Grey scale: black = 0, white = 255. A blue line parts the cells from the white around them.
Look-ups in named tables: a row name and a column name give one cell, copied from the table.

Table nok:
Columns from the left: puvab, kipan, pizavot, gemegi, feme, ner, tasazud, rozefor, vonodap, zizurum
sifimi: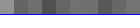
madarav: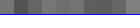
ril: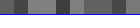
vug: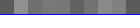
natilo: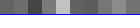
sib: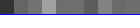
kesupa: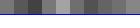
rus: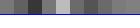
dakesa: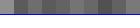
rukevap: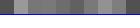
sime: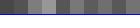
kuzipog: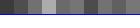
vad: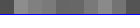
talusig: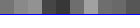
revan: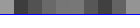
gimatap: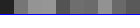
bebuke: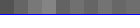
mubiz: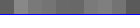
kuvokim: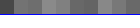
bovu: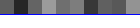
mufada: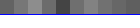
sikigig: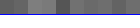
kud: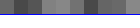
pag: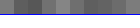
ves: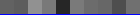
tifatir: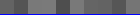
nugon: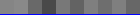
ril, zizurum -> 120
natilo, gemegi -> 122
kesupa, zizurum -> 134
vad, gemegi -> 122
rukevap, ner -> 97
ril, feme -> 61
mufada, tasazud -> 130
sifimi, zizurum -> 115
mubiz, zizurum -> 90
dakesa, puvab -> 143
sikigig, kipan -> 101
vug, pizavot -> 112
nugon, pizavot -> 105
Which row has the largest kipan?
rukevap

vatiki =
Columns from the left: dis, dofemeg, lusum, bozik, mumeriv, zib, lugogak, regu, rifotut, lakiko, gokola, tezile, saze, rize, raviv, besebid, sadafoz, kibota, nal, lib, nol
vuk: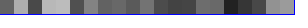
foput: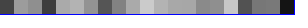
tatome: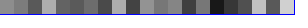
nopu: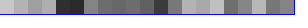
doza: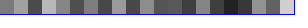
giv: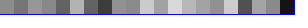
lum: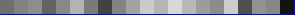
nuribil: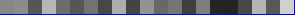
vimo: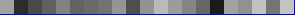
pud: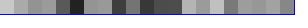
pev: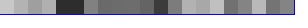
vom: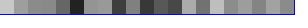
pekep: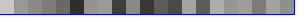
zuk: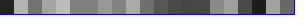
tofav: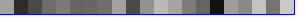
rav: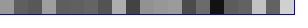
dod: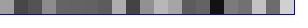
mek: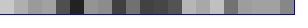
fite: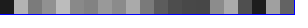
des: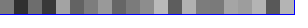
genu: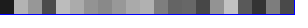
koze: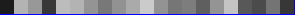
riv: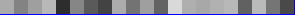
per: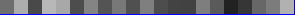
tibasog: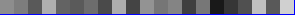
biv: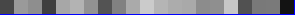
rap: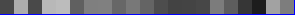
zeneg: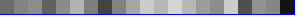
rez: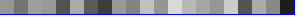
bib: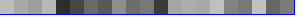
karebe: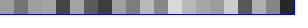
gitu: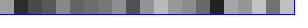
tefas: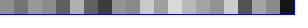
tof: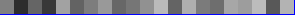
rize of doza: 63
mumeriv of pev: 45
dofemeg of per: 173
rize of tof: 175
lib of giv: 138
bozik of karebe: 163
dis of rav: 152
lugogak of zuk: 128

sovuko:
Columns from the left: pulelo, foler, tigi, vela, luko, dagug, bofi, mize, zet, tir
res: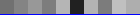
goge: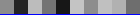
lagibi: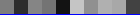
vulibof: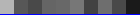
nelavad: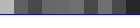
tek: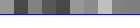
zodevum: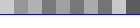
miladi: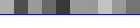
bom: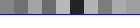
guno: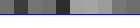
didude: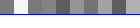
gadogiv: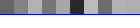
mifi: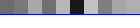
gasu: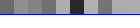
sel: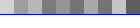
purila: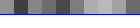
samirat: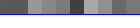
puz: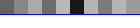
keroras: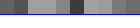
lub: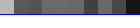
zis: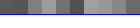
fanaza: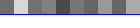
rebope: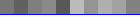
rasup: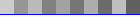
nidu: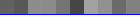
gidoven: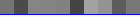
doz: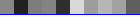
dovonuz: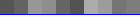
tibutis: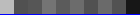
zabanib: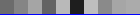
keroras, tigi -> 160
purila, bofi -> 173
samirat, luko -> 123
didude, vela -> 131
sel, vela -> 123
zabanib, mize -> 138
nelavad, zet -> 73
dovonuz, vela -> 142
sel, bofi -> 169
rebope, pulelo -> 119
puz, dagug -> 24
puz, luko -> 184
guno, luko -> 45
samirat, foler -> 88

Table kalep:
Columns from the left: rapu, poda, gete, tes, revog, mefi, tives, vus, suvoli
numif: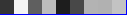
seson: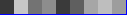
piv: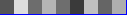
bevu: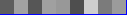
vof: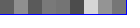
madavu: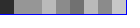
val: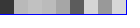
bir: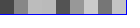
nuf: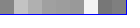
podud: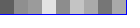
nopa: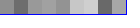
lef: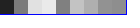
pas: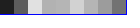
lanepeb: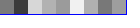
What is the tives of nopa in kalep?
207
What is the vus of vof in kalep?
148
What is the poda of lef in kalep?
123
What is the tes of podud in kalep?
227
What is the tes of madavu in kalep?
186
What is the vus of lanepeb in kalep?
120
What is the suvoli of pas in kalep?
115
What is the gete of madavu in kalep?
150
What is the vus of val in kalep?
153
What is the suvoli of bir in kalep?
195
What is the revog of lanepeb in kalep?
155
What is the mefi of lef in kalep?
195
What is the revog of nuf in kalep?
157

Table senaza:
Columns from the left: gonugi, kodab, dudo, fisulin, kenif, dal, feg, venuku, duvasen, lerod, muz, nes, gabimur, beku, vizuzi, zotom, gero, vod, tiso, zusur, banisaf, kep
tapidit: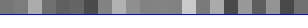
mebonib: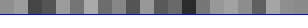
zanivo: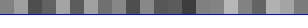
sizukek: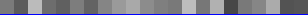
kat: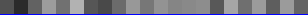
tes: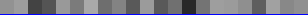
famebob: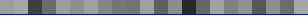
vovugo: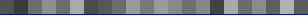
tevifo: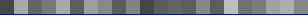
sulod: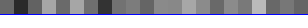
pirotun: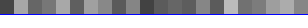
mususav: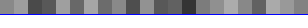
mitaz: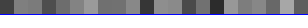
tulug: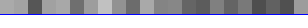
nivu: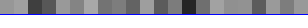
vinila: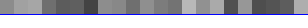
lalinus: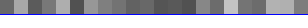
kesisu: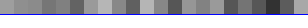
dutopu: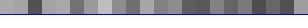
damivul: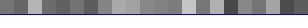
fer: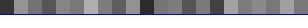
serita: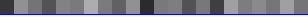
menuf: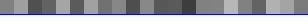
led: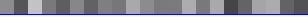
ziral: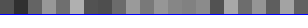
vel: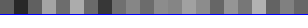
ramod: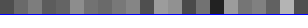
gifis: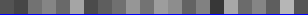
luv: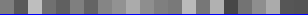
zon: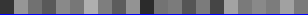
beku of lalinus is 81
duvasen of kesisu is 136
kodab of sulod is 42
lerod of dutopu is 112
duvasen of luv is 146
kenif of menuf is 165
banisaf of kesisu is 92
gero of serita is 160
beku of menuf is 61
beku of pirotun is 93
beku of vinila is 184
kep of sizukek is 86
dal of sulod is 166
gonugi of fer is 53
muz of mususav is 146
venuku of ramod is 106
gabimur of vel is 133
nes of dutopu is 129

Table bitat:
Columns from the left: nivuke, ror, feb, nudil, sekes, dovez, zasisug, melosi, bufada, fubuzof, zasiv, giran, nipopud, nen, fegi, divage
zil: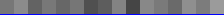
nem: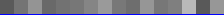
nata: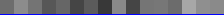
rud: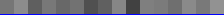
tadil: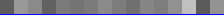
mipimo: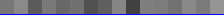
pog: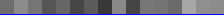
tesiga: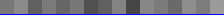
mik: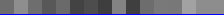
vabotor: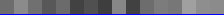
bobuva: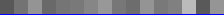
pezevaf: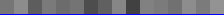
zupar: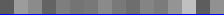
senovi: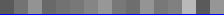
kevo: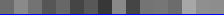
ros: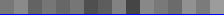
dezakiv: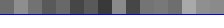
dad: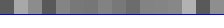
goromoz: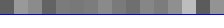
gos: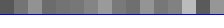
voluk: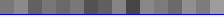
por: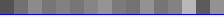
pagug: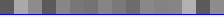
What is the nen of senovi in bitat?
185
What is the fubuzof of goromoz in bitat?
111
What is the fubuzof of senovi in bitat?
110
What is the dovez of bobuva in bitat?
121
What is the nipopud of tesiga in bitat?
106
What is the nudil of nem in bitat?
105
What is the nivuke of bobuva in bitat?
88
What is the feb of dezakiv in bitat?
114
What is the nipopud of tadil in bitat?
145

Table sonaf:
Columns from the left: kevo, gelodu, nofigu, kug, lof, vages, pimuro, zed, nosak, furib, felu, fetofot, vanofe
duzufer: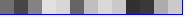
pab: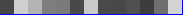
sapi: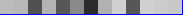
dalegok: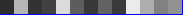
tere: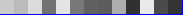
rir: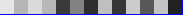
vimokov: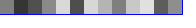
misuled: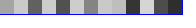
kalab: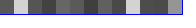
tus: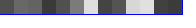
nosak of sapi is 208
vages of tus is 123
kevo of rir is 229
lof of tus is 80
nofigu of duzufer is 131
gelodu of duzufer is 70
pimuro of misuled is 132
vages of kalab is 90
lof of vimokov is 217

